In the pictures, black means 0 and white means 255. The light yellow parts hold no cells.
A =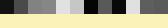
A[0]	18
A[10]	94
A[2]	130

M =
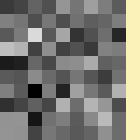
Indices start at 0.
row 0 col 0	58
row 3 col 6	57
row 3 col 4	65
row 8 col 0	147
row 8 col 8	107
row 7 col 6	180
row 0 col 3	80
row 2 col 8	38
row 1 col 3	119
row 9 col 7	144
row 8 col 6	137
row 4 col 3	72
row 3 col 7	130
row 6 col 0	127
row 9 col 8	108
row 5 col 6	86
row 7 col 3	70
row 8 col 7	186
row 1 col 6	94
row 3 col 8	124
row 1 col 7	101
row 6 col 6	119
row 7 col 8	76
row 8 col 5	91
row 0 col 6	159
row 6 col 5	160
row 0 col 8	91
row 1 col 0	128

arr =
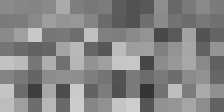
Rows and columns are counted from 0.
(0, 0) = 138
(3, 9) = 158
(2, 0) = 138
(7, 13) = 165
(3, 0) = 117
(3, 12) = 147
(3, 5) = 184
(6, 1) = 108
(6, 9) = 123
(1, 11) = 138
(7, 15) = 98
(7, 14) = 141
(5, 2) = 101
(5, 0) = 131
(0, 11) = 141
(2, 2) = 199
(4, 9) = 199
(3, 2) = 98
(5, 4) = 144
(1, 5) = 151
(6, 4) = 76
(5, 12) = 109
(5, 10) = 108
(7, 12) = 149
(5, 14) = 146
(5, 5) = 142
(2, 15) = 101
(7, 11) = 146
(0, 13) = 122
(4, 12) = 152
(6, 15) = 144
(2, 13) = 162
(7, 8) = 196
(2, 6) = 191

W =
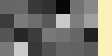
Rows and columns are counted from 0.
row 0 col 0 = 102
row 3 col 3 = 83
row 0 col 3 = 49
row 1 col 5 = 126
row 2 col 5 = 103
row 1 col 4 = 201
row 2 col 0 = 85
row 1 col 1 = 123
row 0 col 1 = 104
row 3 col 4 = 100

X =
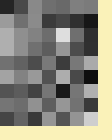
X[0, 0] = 37
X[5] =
[163, 130, 153, 82, 173, 73, 15]
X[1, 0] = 155
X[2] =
[175, 143, 130, 109, 222, 111, 47]
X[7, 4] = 150
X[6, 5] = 118
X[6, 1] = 92
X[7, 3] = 94
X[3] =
[175, 143, 112, 93, 150, 76, 48]
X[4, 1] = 98
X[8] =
[69, 99, 57, 149, 84, 148, 206]
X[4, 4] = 60
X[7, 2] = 145
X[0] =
[37, 73, 137, 111, 105, 127, 123]
